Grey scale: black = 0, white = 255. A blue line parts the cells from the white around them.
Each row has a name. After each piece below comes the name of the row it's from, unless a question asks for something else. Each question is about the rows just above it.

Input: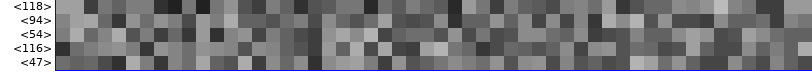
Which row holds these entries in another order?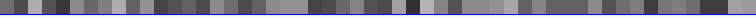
<54>
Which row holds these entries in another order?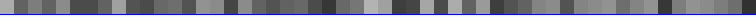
<116>
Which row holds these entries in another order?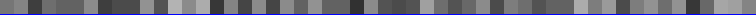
<94>
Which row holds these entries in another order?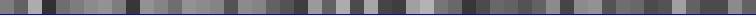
<116>
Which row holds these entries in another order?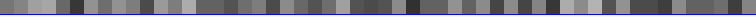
<94>

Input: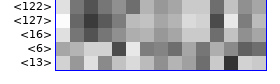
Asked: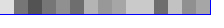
<122>
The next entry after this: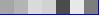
[187]
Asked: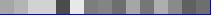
<6>
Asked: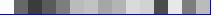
<127>

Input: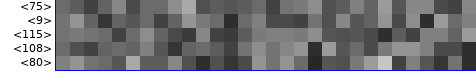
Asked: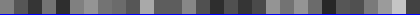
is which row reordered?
<80>
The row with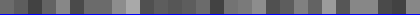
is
<75>
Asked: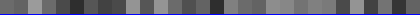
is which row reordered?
<9>
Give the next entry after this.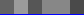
[66]

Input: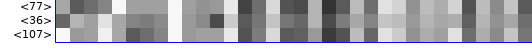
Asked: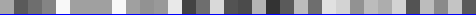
<77>
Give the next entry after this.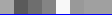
[233]
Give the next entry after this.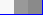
[75]

